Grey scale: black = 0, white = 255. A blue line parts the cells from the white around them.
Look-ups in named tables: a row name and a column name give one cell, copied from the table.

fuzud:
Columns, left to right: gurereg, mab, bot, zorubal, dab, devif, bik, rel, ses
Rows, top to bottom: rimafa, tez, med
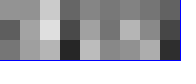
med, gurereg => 118
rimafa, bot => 203
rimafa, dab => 133
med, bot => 181
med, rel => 173
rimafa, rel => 117

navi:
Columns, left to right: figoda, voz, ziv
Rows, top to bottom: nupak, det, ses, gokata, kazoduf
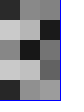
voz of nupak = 137
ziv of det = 26
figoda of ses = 135
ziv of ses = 116
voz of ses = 23
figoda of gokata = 201
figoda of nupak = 42
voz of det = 182
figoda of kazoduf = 39
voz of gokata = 192
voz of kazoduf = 144
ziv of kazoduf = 156
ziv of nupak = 130

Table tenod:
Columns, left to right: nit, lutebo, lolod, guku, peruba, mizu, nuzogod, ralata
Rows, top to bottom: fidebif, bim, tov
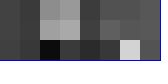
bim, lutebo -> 59
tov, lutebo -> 56
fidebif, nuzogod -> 81
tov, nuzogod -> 211
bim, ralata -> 88
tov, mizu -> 56
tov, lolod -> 12
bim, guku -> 169
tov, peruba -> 43
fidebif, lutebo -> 58
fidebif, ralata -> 87
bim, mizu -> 95
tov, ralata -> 83
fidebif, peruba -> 60
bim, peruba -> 63
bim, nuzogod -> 86

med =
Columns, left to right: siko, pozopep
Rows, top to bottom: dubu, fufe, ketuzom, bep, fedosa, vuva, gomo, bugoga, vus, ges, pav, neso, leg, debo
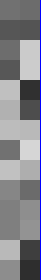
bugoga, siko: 113
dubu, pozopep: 108
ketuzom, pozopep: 203
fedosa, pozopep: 48
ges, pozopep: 107
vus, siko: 193
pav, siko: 127

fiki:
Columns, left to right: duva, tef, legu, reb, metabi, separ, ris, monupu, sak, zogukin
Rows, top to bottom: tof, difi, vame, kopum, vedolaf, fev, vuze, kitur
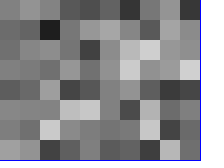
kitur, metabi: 127
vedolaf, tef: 105
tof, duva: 129
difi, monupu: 89
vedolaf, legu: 158
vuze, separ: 116
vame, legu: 141
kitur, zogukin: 111
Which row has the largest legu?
vuze

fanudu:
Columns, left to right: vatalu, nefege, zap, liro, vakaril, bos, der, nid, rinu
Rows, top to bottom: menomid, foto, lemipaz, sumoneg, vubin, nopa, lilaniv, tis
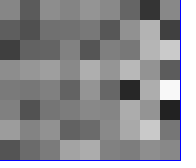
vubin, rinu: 248
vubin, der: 39
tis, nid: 142
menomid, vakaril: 148
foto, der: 145
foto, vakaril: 120
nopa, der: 172
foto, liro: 113

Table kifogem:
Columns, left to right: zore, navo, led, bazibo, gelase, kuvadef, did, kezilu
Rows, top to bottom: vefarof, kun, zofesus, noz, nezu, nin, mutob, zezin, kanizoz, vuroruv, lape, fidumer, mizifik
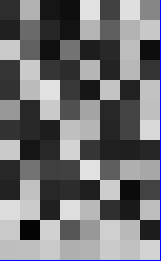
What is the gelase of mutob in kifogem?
181
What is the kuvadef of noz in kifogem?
35
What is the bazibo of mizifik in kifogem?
175
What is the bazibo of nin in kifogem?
80
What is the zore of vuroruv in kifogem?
34
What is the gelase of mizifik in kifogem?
177
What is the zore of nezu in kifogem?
50
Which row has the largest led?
nezu

